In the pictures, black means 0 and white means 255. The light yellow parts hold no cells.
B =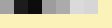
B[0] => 163
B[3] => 157
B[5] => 218

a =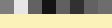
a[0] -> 125
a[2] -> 98
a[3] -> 20
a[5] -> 49

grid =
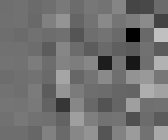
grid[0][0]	111
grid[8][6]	127
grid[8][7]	114
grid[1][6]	115
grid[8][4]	99
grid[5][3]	106
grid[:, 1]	[113, 113, 107, 113, 114, 112, 111, 116, 120, 110]
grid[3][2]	109
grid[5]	[109, 112, 114, 106, 165, 103, 116, 138, 111, 147, 153, 119]
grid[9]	[110, 110, 103, 129, 106, 135, 147, 85, 130, 155, 114, 168]
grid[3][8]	95
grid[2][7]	115
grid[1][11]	67
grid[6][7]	108
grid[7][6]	104
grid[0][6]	119
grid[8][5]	159
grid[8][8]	116
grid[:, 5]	[108, 101, 85, 108, 125, 103, 123, 135, 159, 135]
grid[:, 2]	[107, 105, 113, 109, 124, 114, 123, 121, 114, 103]
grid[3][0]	113
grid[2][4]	112
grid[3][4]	134
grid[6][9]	100
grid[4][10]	111
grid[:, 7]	[115, 137, 115, 106, 29, 138, 108, 83, 114, 85]

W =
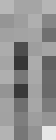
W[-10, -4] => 184
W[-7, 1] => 77
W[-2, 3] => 148
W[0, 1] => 165
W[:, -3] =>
[165, 158, 163, 77, 54, 119, 57, 111, 126, 119]
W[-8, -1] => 112
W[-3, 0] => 163
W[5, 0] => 175
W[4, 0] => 165
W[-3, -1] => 123

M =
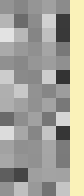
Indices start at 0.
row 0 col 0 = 147
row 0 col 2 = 149
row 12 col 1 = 69
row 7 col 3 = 163
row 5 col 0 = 204
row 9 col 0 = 220
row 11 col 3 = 165
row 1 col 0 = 181
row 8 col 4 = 213
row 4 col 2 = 150
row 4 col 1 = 136
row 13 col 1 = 191
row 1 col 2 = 140
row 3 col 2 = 144
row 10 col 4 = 123
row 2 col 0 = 227
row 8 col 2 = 161
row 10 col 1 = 144
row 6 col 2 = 146
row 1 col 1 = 107
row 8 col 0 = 106
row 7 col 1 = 161

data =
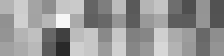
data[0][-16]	180
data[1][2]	163
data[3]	[161, 171, 185, 91, 41, 207, 199, 155, 208, 134, 152, 215, 179, 153, 108, 148]
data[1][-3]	92
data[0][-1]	82
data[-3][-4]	93
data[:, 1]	[205, 208, 180, 171]
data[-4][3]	142
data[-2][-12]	64
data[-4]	[180, 205, 164, 142, 198, 202, 100, 126, 188, 89, 181, 196, 110, 79, 148, 82]
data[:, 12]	[110, 93, 171, 179]
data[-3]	[145, 208, 163, 183, 246, 170, 96, 104, 149, 92, 153, 167, 93, 92, 149, 83]
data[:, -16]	[180, 145, 148, 161]

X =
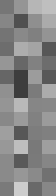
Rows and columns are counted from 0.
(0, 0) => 118
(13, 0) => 122
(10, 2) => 121
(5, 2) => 156
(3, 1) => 173
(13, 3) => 135
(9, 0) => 159
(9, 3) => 128
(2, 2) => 128
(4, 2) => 129
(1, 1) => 80
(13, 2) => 105
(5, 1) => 61
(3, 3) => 87
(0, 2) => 182
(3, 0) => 109
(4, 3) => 109
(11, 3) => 134
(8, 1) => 155

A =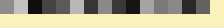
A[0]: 141
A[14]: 98
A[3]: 68
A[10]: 164

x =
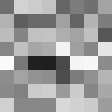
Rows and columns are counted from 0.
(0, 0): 111
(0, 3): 195
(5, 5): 124
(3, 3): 172
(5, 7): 181
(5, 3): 142
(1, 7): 125
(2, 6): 192
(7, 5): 209
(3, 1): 192
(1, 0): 178
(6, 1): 129
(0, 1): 210
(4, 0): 250
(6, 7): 168
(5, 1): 163
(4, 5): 245
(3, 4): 242
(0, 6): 112
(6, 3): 206

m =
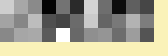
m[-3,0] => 206
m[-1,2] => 169
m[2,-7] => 255
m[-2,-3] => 121
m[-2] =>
[163, 134, 189, 79, 68, 107, 202, 101, 121, 179, 125]
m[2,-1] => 84
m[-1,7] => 149

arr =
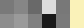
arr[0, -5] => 121
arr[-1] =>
[141, 154, 128, 25, 122]
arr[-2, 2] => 105
